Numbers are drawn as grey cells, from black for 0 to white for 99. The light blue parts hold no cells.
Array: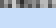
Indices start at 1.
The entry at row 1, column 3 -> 49
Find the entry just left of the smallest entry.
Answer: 38
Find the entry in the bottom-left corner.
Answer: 38
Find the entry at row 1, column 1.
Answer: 38
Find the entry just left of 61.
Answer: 33
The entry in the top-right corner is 72
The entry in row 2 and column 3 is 28

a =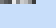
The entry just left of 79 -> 51
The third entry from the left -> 29
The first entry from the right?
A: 23

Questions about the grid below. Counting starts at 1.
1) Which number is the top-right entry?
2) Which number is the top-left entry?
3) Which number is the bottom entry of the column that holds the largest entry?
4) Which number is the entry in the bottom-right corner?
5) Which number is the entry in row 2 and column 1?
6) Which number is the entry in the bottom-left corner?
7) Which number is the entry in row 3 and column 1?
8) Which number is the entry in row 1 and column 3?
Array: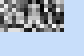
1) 70
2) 87
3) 25
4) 13
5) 42
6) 76
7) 93
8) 48

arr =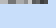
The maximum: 78
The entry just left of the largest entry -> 55

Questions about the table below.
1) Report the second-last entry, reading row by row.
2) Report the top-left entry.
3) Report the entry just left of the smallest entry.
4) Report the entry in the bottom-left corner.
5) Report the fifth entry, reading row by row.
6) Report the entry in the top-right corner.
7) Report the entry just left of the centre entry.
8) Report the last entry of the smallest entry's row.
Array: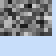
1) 27
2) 66
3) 21
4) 27
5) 43
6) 38
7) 33
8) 55

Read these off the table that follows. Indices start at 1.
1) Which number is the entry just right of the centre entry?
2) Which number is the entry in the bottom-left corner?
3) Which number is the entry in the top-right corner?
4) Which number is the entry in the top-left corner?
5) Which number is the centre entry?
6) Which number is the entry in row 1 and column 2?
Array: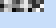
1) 90
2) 41
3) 24
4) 46
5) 84
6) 90

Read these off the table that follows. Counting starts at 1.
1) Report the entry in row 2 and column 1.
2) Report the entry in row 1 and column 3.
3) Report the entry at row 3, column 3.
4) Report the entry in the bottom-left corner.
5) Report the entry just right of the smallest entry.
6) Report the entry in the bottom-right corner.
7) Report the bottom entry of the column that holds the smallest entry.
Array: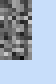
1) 36
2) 41
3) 41
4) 47
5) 41
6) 52
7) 4

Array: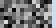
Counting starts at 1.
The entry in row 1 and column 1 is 56
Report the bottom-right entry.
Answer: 17
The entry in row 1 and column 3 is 33
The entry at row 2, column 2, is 28
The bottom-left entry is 62
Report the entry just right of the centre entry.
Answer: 73
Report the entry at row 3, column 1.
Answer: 6
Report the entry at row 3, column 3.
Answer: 67
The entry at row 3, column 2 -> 28
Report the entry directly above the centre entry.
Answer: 44
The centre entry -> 67
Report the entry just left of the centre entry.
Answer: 39
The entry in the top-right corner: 17
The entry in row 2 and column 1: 50
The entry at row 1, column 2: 33
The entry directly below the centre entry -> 73
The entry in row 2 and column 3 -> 39

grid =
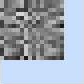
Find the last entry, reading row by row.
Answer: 20
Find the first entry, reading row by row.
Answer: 67
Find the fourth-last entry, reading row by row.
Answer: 30
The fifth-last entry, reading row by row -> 40
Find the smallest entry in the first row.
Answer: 25
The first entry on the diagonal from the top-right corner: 56
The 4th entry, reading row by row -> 51
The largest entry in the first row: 72
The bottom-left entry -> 72
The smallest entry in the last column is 9
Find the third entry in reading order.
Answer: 46
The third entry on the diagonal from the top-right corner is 61
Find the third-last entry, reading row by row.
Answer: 25
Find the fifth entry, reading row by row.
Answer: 61
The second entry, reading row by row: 35

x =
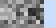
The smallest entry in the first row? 26
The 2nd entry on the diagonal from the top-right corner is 37
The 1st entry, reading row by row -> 53
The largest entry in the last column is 74
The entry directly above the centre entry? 68
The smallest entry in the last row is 42
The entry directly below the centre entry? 58
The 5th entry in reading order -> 68
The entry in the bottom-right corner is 53
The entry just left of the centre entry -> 26
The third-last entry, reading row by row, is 58
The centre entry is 37
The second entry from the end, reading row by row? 53
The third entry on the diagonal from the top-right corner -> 21

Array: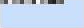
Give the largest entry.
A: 96
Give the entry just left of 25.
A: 69

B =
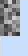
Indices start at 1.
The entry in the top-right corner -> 58
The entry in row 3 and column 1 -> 36
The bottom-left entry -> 47
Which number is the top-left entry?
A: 31
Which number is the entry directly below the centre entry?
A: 75
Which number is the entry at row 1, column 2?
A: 47

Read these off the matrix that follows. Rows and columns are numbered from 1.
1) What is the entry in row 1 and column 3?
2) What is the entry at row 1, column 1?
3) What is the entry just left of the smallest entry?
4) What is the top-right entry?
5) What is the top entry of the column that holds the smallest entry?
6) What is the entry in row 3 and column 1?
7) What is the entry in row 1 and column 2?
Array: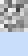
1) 41
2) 94
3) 88
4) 52
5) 63
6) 78
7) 57
